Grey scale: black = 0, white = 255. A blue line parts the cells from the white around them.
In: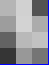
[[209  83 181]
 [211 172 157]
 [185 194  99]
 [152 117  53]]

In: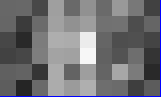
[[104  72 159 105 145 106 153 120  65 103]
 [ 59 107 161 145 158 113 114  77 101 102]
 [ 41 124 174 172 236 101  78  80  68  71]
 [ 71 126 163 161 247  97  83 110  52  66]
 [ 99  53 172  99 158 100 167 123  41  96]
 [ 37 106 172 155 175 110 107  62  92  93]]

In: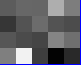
[[103 102 174 125  92]
 [ 83 108  83  76  54]
 [ 75  69 133 111  86]
 [242  62   3  41 127]]

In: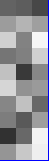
[[ 93  71  99]
 [180 159 156]
 [130 246 208]
 [128 208 117]
 [ 57 135 193]
 [146 154 214]
 [193 103 134]
 [ 89 158 125]
 [104 243  49]
 [200 239 149]]

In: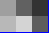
[[ 97  51 159]
 [212  93 184]]

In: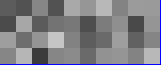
[[ 82 134  82 169 150 184 131 155 154  92]
 [167  91 115 120  78 124 143  73 149  75]
 [110 149 197 130  93 106 158  97 133 158]
 [182  59 134 139 106 146 149 131 184 134]]
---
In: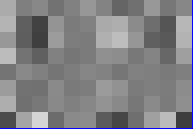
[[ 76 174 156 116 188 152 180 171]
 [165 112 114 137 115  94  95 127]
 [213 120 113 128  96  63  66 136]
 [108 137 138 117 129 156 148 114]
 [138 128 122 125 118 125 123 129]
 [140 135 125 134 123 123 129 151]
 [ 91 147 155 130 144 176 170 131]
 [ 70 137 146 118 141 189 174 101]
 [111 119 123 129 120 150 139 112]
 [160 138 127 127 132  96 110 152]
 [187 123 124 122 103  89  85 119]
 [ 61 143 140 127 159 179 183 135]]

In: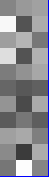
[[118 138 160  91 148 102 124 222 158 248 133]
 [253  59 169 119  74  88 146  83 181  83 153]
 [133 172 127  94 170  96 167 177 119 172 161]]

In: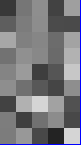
[[124 125  66 142 132 114 167  94  56]
 [152  63 177 112 155 144 128 124 118]
 [ 72 113 213  88  62 136 134 141 142]
 [ 35 140 162  69  85 106 108  75  66]
 [213  72  81 142 199 178 163  74 159]]

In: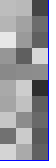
[[212 113 198 165 169 137 150 231 181 189]
 [170 203 140 193 205 140  95 154 162 185]
 [ 97  89 105  95  45 141 215  96 108  68]]

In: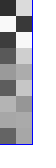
[[100 167 180  93 154  89  61 249  47]
 [167 170 150 198 172 207 248  57 219]]

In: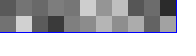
[[114  89]
 [209 116]
 [ 91 105]
 [ 58 125]
 [127 118]
 [140 206]
 [181 149]
 [142 191]
 [172  86]
 [ 99 108]
 [162  43]]

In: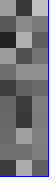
[[ 61 113 106 104 103  63 111 156  35  87 158]
 [171 113 160  56  61  99 142  82 175 136  56]
 [ 97 125 129 123 125 107 143 117  94 121 191]]

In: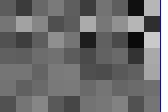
[[ 82 114 117  96  82 116  93]
 [117  97 116  95  62 161  59]
 [134 105  99 109  95 134 104]
 [ 89 120 123 113 143  79 122]
 [ 69 123 125  93 117  92  94]
 [115 105  79  74  29 172  60]
 [119 116  75  98  96 118 114]
 [130 101  88 106  73 145  95]
 [ 81 107  96  51  10 182  15]
 [116 112 166 169 202  45 183]]
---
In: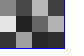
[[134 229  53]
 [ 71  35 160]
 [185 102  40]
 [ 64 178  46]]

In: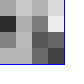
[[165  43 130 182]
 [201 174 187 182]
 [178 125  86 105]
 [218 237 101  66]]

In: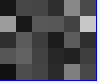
[[ 23 155  47  86  17]
 [ 71  24  91  98  77]
 [ 69  88  61  66  68]
 [ 46  87  28  39  42]
 [136  65  92  33 127]
 [ 74 199  46  62  72]]

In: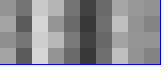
[[148 164 143 164]
 [115  91 118  90]
 [200 213 205 214]
 [181 149 184 148]
 [116 106 122 105]
 [ 65  55  66  56]
 [106 111 104 111]
 [165 190 163 191]
 [152 147 149 147]
 [146 132 148 131]]

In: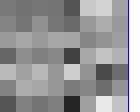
[[121 132 154 102 186 131  85]
 [114 117 166 142 161 174 129]
 [119 145 154 128 184 167 115]
 [116 118 166 136 152 151 127]
 [ 84 106 165  65 206 122  37]
 [201 153 134 168 147 134 160]
 [211 173 147 196  75 109 232]
 [162 153 158 177 109 147 196]]

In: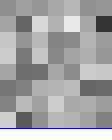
[[143 164 198 203 165 119 131 207]
 [160 101 148 121 110 130 186  90]
 [150 216 184 198 112 176 161 145]
 [168 177 132 136 167 180 205 184]
 [183 233 137 164 140 187 169 179]
 [145 166 180 175 203 102 173 162]
 [150  52 156 151 199 106 157 130]]

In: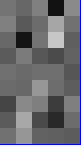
[[116 128 104  91 112 107  69  91 113]
 [103  89  20 123 106 104 137 168 150]
 [128 108 116  87 111 151 127  74  98]
 [ 18 166 199  75 111 109  60  41  96]
 [138 113  95  98  86  93 127 108  92]]
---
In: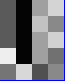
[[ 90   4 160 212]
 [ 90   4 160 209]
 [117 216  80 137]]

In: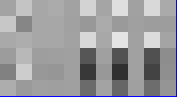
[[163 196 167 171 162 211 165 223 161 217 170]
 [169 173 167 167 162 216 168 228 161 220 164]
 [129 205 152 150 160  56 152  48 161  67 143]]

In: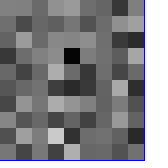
[[129 128 106 145 154 110 101  55 127]
 [ 99 155 106 136 133 142 111  58  43]
 [104  67 105 173 107  55 110  70 106]
 [ 71 148 118 172 148 128  98 124  81]
 [ 80 159 125 202  49 109 113  97  41]]

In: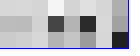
[[215 216 213 245 212 224 214 175]
 [203 207 215 179 197 155 215  33]]

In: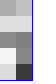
[[173 194]
 [139 128]
 [220  59]]

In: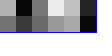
[[177   7 119 236 193  36]]
